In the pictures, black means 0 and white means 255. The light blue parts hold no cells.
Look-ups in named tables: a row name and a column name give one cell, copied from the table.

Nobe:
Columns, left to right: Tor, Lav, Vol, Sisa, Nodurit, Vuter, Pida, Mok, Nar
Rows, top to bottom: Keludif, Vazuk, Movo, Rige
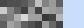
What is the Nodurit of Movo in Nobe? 161
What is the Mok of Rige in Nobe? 104
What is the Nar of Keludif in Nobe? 97
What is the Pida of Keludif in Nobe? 130
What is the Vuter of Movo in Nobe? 160
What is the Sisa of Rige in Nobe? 96
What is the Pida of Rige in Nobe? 155
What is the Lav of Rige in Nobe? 163
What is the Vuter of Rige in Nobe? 62
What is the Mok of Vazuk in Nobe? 158
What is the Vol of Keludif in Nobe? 79
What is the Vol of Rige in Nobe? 145
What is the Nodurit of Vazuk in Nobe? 151
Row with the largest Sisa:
Movo

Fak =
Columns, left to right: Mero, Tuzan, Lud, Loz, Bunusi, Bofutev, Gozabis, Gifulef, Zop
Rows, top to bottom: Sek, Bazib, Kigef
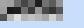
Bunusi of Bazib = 58
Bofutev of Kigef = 181
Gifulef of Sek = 92
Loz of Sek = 70
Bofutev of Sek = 31
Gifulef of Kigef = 207
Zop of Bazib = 87
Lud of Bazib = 30
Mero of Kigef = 84
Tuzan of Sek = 160
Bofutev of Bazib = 149
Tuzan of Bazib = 25
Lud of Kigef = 221
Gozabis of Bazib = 74

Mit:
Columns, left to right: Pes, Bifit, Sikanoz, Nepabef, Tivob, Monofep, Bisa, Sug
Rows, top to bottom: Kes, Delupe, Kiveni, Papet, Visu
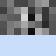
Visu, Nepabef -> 136
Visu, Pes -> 79
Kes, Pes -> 91
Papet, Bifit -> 120
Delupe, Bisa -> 55
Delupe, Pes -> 63
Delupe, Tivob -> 56
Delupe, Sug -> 111
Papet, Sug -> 86
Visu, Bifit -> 125
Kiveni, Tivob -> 18
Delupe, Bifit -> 109
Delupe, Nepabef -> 180
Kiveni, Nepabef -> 211
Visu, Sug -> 85
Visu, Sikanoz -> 78

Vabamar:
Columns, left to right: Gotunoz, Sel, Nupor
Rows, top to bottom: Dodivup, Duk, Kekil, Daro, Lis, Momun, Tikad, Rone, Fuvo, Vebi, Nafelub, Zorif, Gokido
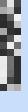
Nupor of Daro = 195
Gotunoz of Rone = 47
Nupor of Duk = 52
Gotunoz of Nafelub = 237
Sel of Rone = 64
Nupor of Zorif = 46
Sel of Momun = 86
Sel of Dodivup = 227
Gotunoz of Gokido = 54
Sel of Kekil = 99
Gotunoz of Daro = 43
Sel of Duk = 187
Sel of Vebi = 114
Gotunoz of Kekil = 46
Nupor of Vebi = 45
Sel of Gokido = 191
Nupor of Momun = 235
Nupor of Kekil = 242
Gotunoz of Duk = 170

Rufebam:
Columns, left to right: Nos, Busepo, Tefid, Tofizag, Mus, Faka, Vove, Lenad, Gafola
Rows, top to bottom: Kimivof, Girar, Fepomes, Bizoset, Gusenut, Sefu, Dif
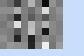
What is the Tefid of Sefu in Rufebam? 36
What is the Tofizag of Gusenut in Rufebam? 126
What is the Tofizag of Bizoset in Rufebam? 123
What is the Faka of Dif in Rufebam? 134
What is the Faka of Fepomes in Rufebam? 121
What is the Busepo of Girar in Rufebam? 142
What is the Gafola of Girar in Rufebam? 144
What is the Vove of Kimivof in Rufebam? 13
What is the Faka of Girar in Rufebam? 137
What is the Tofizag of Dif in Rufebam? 141
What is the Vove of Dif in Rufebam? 238
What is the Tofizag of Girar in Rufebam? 128
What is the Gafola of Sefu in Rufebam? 139
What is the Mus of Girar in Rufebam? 109
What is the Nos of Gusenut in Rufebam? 130
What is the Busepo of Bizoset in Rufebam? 138

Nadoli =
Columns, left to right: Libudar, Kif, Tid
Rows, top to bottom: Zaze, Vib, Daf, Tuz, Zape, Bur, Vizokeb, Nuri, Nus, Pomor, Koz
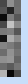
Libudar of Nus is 144
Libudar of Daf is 11
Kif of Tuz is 195
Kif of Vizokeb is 123
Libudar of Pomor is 108
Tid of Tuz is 137
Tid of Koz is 75
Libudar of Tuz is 72
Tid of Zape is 86
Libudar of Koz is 179
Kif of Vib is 35
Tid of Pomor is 116
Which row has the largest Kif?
Tuz

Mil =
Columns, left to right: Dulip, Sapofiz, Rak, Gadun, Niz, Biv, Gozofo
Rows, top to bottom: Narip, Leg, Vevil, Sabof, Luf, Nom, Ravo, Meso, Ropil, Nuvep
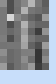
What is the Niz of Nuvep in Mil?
154
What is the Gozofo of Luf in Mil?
147
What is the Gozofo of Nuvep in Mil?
93
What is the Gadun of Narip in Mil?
134
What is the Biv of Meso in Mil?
53
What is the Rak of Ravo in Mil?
118
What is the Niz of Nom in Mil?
118
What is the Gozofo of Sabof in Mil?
102
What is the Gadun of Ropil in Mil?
141
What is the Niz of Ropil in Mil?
109
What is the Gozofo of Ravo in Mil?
156
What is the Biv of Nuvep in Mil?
61
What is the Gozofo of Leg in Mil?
102
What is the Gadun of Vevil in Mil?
119
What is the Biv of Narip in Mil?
119
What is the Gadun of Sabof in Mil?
178
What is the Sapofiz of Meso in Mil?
105
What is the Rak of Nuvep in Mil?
112
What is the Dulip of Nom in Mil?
125

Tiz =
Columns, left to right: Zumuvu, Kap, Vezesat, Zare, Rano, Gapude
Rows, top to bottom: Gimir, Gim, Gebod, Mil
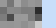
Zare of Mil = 144
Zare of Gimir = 141
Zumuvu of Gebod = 125
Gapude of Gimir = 146
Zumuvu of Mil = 150
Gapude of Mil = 200
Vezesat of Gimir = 166
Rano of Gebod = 126

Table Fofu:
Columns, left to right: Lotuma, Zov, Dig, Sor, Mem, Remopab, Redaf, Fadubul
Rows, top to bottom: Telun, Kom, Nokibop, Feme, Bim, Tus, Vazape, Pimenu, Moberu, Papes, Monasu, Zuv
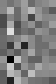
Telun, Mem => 107
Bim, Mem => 100
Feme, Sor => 123
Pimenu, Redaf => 126
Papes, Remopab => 167
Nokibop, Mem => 69
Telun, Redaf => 139
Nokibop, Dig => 106
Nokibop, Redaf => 134
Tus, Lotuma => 108
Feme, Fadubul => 156
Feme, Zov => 170
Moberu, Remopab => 97
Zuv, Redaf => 107
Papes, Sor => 147
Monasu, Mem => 191

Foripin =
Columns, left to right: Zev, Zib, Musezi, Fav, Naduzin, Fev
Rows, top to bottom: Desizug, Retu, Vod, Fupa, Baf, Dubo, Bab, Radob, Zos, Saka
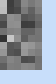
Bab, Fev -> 134
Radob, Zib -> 85
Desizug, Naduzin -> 121
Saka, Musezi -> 124
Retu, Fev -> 126
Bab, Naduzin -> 150
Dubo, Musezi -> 144

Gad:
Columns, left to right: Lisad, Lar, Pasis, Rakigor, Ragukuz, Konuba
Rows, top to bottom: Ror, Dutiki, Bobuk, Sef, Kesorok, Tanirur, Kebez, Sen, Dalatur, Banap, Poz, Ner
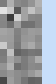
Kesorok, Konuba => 153
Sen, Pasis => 99
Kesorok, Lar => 158
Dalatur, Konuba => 172
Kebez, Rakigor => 157
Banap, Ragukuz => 138
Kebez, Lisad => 202
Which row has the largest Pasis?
Bobuk

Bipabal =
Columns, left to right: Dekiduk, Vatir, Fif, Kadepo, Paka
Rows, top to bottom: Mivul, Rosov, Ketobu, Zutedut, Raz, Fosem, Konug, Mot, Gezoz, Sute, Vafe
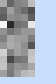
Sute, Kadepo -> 142
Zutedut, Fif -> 113
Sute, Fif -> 148
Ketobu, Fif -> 136
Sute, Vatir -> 126
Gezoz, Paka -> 198
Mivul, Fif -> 130
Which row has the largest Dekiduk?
Zutedut

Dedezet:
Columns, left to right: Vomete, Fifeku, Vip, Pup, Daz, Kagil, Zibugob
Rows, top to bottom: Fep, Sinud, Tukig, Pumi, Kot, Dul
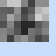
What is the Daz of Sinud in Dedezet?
91
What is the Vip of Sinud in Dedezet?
145
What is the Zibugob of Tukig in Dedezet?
178
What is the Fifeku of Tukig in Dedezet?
164
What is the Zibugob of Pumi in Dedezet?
117
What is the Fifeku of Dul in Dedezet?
63
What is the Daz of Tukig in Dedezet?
113
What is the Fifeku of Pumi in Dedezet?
133
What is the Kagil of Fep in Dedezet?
142
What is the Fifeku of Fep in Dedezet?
199
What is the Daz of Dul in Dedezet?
111
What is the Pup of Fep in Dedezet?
131
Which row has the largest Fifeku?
Fep

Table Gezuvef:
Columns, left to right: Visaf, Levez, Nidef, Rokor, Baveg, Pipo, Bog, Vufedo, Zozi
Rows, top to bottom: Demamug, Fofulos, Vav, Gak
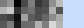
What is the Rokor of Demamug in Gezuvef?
72
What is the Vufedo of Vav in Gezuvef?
141
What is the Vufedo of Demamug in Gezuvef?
143
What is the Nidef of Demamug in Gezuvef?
4
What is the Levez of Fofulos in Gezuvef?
202
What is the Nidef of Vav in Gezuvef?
16
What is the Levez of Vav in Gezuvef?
63
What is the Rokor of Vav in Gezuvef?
160
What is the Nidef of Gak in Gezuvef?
27
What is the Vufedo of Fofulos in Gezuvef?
178
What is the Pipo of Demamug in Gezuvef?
55
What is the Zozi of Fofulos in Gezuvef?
84
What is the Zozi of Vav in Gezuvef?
170
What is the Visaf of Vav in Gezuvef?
76

